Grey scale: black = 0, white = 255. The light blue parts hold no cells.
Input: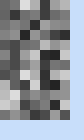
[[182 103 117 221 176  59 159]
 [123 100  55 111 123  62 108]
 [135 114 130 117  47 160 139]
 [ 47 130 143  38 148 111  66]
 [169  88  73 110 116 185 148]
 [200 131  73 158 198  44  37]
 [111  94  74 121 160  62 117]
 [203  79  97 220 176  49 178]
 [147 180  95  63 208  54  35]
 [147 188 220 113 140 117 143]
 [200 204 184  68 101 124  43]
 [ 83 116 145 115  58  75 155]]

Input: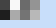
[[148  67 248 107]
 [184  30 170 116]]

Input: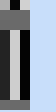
[[209 177   6]
 [106 107 106]
 [106 105 106]
 [  4  35 206]
 [  4  35 206]
 [  4  35 206]
 [  3  35 206]
 [  4  35 206]
 [  4  35 206]
 [  3  35 206]
 [106 107 106]]

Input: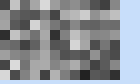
[[135  67 195 106 166 217 157 130 142 119  82  64]
 [191 157 102  88  84 125  69 172 184 204 145 168]
 [108 163  89  73 211 157 119  95 135 101  98 111]
 [151  46 194 149 114 169  49 129 191 160 134 136]
 [ 72 114 105  65  97 157  84  88 213 166  77 118]
 [ 75 159 135 126 145 169 121  81  90  80 145  91]
 [135  69 218 116 168 171 133 147 172 120  67  91]
 [ 48 215  75 130 171  65 178 126  87  34  88  81]]

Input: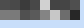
[[ 79  77  73  59  72 209  68  69]
 [ 39 123 122  80  90 132 199 109]]

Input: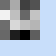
[[ 82 109 170  64]
 [195 242 191 103]
 [181 109 216 191]
 [ 94 104  29   0]]

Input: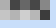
[[135 175  69 103  71]
 [ 60 197 180 207 183]]

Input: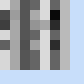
[[186 221 168  85 101 218 100]
 [186  75 156  85 170 218   9]
 [186  62 168  85 148 166  42]
 [186 215 168  85 101 218 100]
 [186  96 166  80 161 218  44]
 [186 215 168  85 101 218 100]
 [186 215 168  85 101 218 100]]

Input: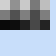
[[190 208 145 201 121]
 [126 124  81 127  75]
 [ 35   9  13  33  72]]
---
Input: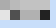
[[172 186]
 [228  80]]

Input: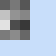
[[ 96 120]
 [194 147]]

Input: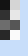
[[ 19 213]
 [ 49 231]]

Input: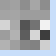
[[157 161]
 [164 165]]

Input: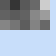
[[88 53]
 [98 91]]

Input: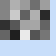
[[131 176]
 [132 202]]
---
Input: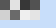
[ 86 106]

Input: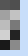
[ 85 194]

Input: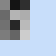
[133 180 186]

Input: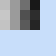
[190 155  90]

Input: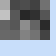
[170  88 141 115]

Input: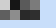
[207 141]

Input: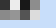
[ 51 149]
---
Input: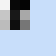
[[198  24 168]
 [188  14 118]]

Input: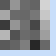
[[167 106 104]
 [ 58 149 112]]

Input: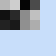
[[ 17  41 140]
 [ 34  25 144]]

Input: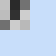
[[189  49 206]
 [112 204 185]]

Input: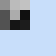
[[ 82 172  16]
 [ 82  21  28]]

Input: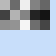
[[ 65 179 132]
 [143 147 245]]

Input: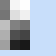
[[117 222 240]
 [191 129 115]]
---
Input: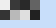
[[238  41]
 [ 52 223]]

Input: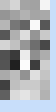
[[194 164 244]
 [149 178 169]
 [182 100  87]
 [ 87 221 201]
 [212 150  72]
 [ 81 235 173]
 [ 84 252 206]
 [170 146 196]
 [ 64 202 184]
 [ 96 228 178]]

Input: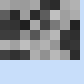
[[169 155  53 169]
 [ 94 158  93 159]
 [ 54  31  64 160]
 [ 61 143 154  54]
 [178 190 178  48]
 [ 64  62 145 157]]

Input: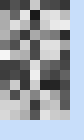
[[ 54  62  78  54]
 [173 229 218 189]
 [172 186 205 236]
 [179  55 138  42]
 [118 208 223 167]
 [245 175 211  61]
 [ 64  91 113  70]
 [ 61  56  88  98]
 [104  54  34  71]
 [185 192 218  92]
 [210 190 186  88]
 [216 174 225 196]]

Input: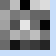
[[110   1 220]
 [168 135 100]
 [161 229   5]
 [120 154 120]
 [106  72  36]]

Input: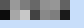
[[ 85 125 145  98]
 [ 12 200 137  26]]

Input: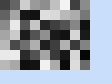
[[ 65 206 142 243 139]
 [ 98  21 222 185 119]
 [138  85  38  83  17]
 [165  28 144  18  26]
 [185 111  31 178 131]
 [233  42 165  23   6]
 [184  15 241  11 106]]

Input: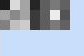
[[ 28 164  94  97]
 [164 164  94  83]
 [129 204  94  97]]

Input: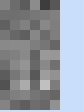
[[131  92  61]
 [111 113 122]
 [ 96 129 136]
 [118  95 108]
 [137 139 118]
 [124 137 153]
 [111 148 137]
 [ 92 138 157]
 [ 82 171 192]
 [116 132 111]
 [131  94 104]]
